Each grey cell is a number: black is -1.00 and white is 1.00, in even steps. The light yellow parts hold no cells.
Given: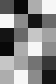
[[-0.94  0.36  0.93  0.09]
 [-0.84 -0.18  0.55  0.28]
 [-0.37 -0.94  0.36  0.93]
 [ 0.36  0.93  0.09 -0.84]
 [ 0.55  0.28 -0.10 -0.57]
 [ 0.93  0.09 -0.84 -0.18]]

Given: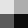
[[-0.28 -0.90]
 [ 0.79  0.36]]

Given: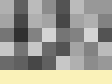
[[-0.17 -0.25 -0.44 -0.25  0.56  0.38  0.10  0.19]
 [-0.08 -0.62  0.02  0.66 -0.08  0.02  0.66 -0.35]
 [ 0.29 -0.44  0.38  0.29 -0.44  0.29  0.38  0.02]
 [ 0.38 -0.25  0.47  0.10 -0.35  0.47  0.19  0.19]
 [ 0.56 -0.08  0.56 -0.17 -0.35  0.29  0.02  0.47]]

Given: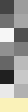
[[-0.75  0.57]
 [-0.47  0.22]
 [-0.20  0.47]
 [-0.12  0.30]
 [ 0.14 -0.03]
 [ 0.83  0.39]
 [ 0.93 -0.38]]

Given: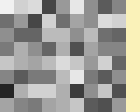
[[-0.72  0.37  0.64  0.64  0.37 -0.53  0.12  0.55 -0.37]
 [-0.13  0.20 -0.45  0.64 -0.13  0.29  0.12  0.72  0.64]
 [-0.04  0.37  0.12 -0.21  0.37 -0.37  0.29  0.04  0.04]
 [ 0.04 -0.29 -0.04 -0.04  0.47  0.81 -0.04 -0.29  0.12]
 [ 0.12 -0.21 -0.21  0.47  0.47  0.12  0.47 -0.13 -0.21]
 [ 0.29  0.04 -0.04  0.29  0.37  0.55 -0.29 -0.37  0.20]
 [ 0.55  0.37  0.29  0.47  0.72  0.55  0.20  0.64 -0.21]
 [ 0.89  0.64  0.72 -0.45  0.20  0.81  0.12 -0.29  0.04]]

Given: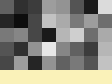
[[-0.71 -0.90 -0.44  0.52  0.33 -0.05  0.23 -0.14]
 [-0.44  0.23 -0.71  0.15 -0.24 -0.05 -0.34  0.52]
 [-0.34 -0.62  0.15  0.81  0.05 -0.24 -0.53  0.43]
 [-0.24 -0.62 -0.53  0.23  0.15 -0.34 -0.80  0.72]
 [-0.05  0.05 -0.44 -0.80  0.43  0.62 -0.14  0.33]]

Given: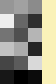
[[-0.82 -1.00 -0.91]
 [-0.46 -0.29  0.70]
 [-0.09 -0.37  0.42]
 [ 0.18  0.26  0.09]
 [ 0.52  0.34 -0.72]
 [ 0.87 -0.19 -0.64]]

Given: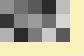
[[-0.58  0.05  0.22 -0.13  0.67]
 [ 0.14 -0.13 -0.30 -0.67  0.48]
 [ 0.39 -0.67 -0.04  0.58 -0.30]]
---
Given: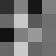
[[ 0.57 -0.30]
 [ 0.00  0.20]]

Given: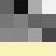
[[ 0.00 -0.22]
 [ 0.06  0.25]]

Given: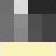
[[ 0.10 -0.38]
 [ 0.06 -0.36]]

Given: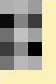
[[ 0.03 -0.54]
 [ 0.51  0.26]]

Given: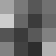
[[-0.19 -0.54]
 [-0.54 -0.30]]

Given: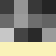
[[ 0.22 -0.14]
 [-0.47 -0.68]]

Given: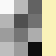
[[-0.37 -0.11]
 [-0.08  0.36]]
